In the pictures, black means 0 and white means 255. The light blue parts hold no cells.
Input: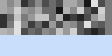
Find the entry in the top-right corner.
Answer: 123
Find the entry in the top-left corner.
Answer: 168
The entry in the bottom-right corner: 123
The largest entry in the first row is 224
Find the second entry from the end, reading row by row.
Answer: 62
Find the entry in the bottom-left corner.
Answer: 180
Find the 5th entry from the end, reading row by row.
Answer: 91
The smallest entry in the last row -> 35

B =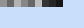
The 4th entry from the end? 190
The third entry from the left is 178

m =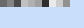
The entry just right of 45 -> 234
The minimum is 45

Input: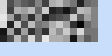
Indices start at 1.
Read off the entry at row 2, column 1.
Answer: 216
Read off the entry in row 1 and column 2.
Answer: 79
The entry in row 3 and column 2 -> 160
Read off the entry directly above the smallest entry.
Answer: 92
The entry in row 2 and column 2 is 65
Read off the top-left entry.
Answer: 216
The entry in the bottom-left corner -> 34
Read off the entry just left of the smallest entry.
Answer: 49
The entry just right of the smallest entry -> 105
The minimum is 5
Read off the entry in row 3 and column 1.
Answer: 230
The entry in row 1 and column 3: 117
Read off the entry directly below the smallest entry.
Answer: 216
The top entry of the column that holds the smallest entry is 34
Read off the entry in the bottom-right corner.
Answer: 117

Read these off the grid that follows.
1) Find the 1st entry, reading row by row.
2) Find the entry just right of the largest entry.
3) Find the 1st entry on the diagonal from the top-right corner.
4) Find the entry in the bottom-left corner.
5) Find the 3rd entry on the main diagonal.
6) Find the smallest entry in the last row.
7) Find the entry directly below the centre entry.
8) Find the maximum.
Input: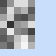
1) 78
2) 179
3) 149
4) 121
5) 91
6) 91
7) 137
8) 245

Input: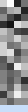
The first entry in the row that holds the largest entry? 208
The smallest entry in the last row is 100
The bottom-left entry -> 141
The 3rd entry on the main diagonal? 35
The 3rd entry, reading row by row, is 35
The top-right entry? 115
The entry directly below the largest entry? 166
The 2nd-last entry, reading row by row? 141
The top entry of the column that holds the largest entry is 252
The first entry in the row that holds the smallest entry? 48
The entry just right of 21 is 224

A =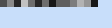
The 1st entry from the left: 78
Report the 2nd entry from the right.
150
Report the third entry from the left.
39

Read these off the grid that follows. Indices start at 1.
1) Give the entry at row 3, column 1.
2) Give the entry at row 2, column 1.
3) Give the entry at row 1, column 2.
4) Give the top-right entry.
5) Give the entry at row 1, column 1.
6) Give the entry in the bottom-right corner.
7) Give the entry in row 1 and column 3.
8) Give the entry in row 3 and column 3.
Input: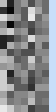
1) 219
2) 49
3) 35
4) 108
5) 189
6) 92
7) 121
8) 150

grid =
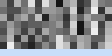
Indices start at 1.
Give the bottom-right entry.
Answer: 208
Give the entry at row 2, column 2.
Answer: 79
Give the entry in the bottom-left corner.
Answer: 51
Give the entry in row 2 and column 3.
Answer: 79
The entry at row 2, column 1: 111
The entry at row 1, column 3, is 179
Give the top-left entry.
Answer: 137
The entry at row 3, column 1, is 167
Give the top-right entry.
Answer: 111
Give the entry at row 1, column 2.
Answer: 66

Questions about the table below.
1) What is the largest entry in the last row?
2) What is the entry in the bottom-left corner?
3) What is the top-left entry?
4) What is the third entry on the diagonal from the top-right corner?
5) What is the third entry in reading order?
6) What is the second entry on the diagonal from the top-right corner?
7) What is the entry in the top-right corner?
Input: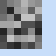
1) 126
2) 81
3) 96
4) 195
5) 140
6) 96
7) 140

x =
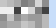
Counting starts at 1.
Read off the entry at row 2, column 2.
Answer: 238
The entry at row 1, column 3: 169
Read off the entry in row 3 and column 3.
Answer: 141
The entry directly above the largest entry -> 126
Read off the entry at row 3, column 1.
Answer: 141
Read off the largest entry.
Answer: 254
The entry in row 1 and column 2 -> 185
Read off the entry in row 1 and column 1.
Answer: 197

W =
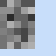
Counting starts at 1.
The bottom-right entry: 174
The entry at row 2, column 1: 143
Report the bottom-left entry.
115
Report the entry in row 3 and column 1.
128
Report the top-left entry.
84
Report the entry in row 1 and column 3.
128
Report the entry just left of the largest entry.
159
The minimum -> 43
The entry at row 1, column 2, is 174

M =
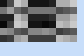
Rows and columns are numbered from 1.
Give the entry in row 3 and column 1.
34
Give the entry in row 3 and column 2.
34
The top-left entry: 20
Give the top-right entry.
201
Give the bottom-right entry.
158
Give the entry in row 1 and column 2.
76
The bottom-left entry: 49
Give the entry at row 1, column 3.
201
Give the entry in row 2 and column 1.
118
